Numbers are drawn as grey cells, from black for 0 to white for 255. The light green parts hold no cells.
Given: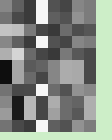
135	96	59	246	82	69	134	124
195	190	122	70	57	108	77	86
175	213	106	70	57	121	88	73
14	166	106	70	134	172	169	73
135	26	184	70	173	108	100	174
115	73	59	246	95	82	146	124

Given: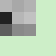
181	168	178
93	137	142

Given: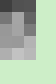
63	81	83
152	164	123
175	194	184

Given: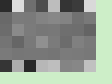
43	221	111	77	189	52	59	217
108	138	123	119	120	111	110	100
122	118	119	119	117	123	122	120

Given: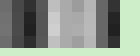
109	72	49	88	190	170	156	181	103	51
115	75	33	86	207	171	173	185	103	33

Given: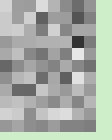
211	158	156	220	180	139	108	148
202	205	173	125	209	134	167	166
169	191	136	116	163	127	231	153
143	182	193	109	168	95	225	173
186	193	177	158	138	173	133	182
151	165	142	136	156	131	131	126

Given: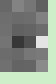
104	131	118	96
112	97	100	108
108	105	119	122

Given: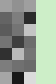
160	145	159
91	116	196
48	186	117
166	24	219
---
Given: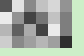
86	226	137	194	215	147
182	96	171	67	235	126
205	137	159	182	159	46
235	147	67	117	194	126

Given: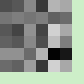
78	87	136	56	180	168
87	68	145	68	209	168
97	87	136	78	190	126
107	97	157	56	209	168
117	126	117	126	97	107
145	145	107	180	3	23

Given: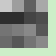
46	46	68	77
106	87	116	137
116	125	137	87
201	158	96	168

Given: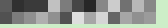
81	124	144	175	144	81	222	166	213	101	166	144	155
91	48	58	58	193	124	70	39	135	204	113	184	135

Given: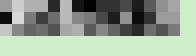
11	215	122	62	110	185	134	122	73	29	145	11	50	156	156
156	205	175	175	40	185	20	2	50	50	73	29	91	145	166
196	134	100	110	82	166	175	91	134	100	62	40	110	82	122

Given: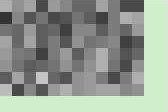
51	134	84	115	74	84	115	93	63	124	175	163
93	163	103	196	103	84	145	154	124	74	124	175
115	103	154	93	103	63	134	134	93	124	103	154
145	115	93	103	115	145	115	145	175	115	74	145
154	124	115	63	124	154	93	134	175	124	84	103
163	103	163	93	124	84	145	115	124	134	63	84
175	145	163	74	154	134	103	103	163	124	74	74
187	74	134	84	154	175	145	154	163	163	134	145

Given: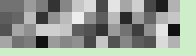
82	166	144	207	207	198	93	82	51	155	114	61	144	228	17
93	102	187	51	144	187	237	144	93	187	40	155	102	178	198
114	114	155	124	51	134	198	218	72	228	166	207	72	28	178
166	114	124	17	155	134	144	72	198	82	134	93	82	218	178

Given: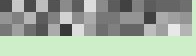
74	199	74	189	83	139	92	221	139	92	65	128	92	101	101	110
119	159	110	83	171	56	221	159	110	128	101	101	189	159	232	180
148	128	180	92	128	211	139	171	119	119	148	148	65	171	159	148
